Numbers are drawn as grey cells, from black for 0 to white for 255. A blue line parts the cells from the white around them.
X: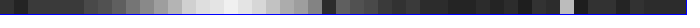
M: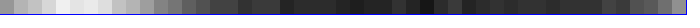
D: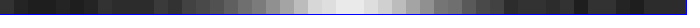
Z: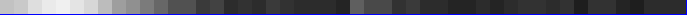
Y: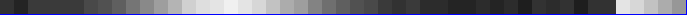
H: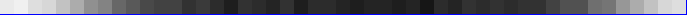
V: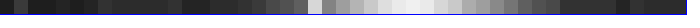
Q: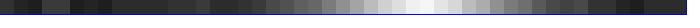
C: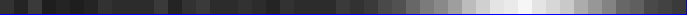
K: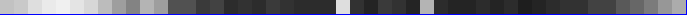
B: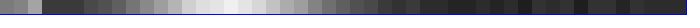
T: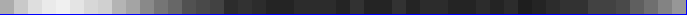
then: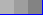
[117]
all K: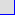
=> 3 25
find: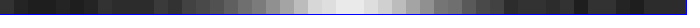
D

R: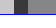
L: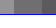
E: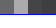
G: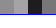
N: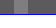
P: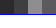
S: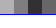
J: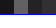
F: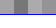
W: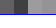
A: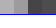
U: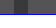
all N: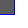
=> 1 3 4
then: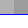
[69]
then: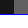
[35]
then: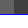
[156]
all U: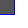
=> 1 3 4

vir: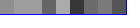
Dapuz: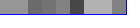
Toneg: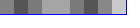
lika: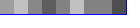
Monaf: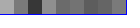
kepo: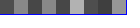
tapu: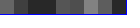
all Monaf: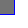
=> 6
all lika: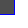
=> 9
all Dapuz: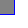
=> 5 9
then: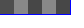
[178]
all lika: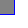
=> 5 7 8

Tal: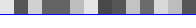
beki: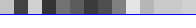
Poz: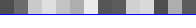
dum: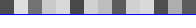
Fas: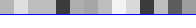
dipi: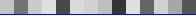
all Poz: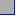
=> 6 13
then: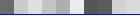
[78]
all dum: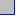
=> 8
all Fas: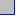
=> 3 4 8 12
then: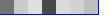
[52]
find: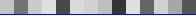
dipi

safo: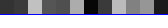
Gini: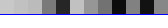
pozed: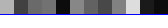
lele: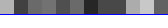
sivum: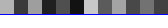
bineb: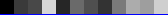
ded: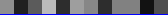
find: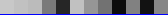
Gini
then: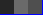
[51]

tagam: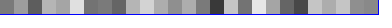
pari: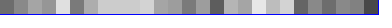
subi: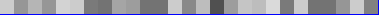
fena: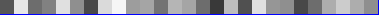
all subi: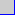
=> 1 6 13 22 26
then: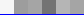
[109]
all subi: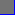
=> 8 11 12 23 24
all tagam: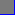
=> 1 8 15
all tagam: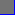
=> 7 18
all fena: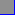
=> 6 21 27
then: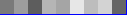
[137]

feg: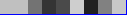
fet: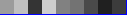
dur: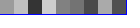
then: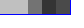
[206]
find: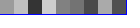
dur
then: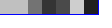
[129]
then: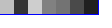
[60]

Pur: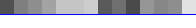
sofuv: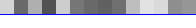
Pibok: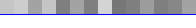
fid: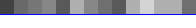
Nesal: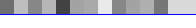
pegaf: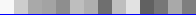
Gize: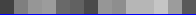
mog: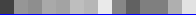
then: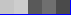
[150]
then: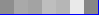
[97]
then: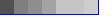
[89]
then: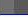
[175]
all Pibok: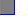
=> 5 7 10 12
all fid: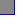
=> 4 7
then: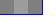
[135]

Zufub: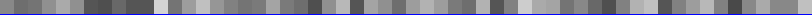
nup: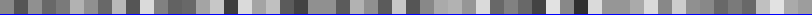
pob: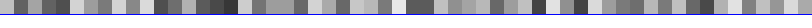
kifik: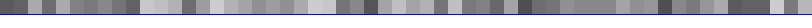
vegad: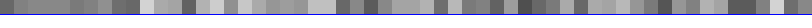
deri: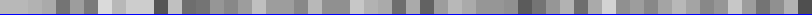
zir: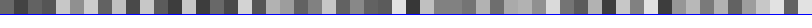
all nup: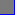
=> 5 53
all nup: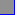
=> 3 7 23 24 27 50
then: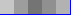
[79]
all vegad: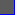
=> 27 53 54
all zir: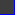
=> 13 15 44 48
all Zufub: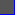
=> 7 10 11 26 36 48
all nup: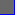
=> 4 8 14 36 38 52 54

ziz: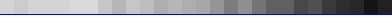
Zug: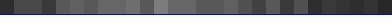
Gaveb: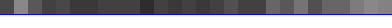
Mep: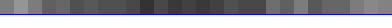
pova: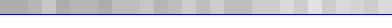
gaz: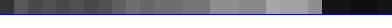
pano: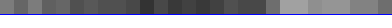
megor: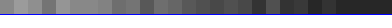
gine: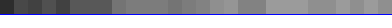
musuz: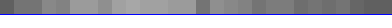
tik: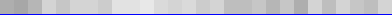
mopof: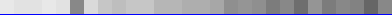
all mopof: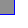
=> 17 19
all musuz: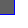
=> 1 27 28

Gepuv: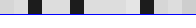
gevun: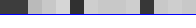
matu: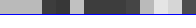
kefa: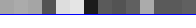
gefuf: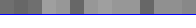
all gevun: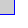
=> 7 10 13
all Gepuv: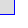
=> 2 4 5 7 8 9 13
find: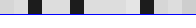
Gepuv
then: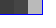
[229]
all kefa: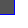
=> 4 9

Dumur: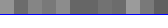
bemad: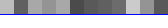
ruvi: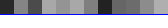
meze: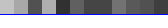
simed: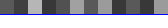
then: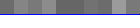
[96]
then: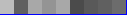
[203]
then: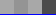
[89]
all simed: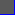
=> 1 7 10

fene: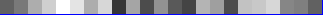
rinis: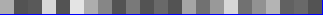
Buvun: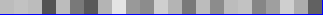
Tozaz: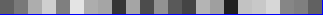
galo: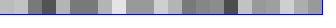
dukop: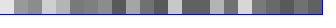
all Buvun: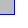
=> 1 3 5 15 17
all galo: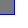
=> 3 6 7 14
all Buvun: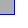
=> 22
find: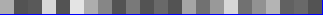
rinis
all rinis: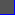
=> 2 5 9 11 13 23
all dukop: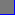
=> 6 19
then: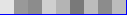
[194]

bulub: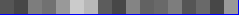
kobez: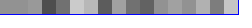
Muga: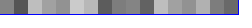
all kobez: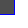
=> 4
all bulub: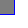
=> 3 13
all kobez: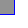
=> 1 2 12 14
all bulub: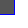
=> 1 14
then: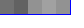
[177]

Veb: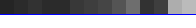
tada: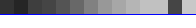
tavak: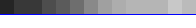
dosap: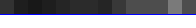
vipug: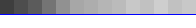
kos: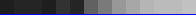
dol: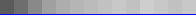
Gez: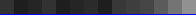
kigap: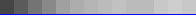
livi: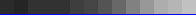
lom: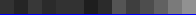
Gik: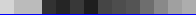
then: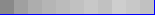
[200]
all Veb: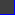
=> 7 12
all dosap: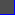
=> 10 11 12 14
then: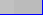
[200]
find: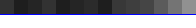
Gez

